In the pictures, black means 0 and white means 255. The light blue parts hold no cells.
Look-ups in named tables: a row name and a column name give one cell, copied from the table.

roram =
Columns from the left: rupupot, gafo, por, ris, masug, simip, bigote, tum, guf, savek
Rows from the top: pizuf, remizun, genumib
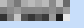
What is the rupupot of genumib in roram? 51
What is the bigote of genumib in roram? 59
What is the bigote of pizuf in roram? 185
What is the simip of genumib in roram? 83
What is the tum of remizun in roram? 142
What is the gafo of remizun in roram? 139
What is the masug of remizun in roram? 133
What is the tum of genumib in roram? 155
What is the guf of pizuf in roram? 194
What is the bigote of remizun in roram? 129
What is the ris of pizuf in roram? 171
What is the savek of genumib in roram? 233

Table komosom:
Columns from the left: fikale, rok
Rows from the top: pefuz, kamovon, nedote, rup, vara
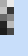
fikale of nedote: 104
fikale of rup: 36
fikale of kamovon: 194
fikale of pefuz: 172
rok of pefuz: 234
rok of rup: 187
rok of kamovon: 55
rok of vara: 71
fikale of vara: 28
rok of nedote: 135

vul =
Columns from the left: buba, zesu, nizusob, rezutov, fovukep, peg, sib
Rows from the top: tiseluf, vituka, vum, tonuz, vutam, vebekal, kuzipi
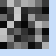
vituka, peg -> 56
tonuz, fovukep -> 79
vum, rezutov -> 29
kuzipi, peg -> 45
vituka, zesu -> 66
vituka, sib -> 10
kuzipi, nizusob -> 129
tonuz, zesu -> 196
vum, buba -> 108
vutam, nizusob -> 98
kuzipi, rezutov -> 107
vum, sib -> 82
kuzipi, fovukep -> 13
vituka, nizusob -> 198
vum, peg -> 79

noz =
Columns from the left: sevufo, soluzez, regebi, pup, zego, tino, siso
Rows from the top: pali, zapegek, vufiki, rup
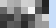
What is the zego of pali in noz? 205
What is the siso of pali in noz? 34
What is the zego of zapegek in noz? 245
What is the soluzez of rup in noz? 92
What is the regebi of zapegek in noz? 113
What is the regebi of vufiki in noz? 110
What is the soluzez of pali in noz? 176
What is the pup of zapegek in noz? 178
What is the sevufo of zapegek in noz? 102
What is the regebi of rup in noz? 85
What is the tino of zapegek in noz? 80
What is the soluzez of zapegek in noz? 164

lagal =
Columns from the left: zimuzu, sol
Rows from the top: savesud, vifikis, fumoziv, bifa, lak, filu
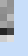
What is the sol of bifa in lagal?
147
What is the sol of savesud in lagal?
145
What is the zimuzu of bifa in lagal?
162
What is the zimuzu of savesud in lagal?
170
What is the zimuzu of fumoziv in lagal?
138
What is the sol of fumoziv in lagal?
185
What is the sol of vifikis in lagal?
148
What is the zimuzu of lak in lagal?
36
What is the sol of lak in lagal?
67
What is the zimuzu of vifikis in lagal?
143
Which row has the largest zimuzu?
filu

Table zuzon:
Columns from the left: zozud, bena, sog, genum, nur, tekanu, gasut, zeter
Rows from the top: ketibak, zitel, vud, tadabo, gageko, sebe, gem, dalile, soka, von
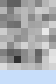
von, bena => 194
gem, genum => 210
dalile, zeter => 223
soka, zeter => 228
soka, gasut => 200
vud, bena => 138
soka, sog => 47
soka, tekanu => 110
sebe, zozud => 173
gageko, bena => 170
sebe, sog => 140
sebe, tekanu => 164
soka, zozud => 157
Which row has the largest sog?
von

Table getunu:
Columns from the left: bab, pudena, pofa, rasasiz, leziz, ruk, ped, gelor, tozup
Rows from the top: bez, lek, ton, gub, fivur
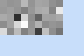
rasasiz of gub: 252
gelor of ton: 161
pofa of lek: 148
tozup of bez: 135
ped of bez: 162
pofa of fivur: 187
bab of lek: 153
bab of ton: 170
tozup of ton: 170
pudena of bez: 148
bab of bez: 156
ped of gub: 140
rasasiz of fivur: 129

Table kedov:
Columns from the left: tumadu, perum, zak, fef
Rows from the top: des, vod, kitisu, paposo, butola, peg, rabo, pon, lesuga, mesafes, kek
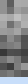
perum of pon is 78
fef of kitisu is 171
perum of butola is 152
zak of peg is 115
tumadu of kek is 112
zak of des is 170
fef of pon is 65
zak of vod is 159
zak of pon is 76
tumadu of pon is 55
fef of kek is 87
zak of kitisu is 191

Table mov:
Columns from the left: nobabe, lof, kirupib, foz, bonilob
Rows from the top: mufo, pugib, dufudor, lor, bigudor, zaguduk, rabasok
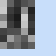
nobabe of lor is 177
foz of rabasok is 74
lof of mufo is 98
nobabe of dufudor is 129
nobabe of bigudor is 67
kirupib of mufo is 55
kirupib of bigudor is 80
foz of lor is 196
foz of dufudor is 204
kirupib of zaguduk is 114
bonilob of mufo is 94
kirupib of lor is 37
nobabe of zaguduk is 53
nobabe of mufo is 195
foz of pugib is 142

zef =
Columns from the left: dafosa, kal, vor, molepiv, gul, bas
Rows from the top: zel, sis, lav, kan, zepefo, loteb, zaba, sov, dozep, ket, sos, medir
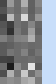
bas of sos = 143
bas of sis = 119
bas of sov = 117
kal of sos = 176
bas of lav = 151
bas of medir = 122
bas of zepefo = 96
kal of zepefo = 48
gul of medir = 178
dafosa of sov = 91
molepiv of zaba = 112
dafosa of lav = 62
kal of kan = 61
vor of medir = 134
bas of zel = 133
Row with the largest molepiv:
lav

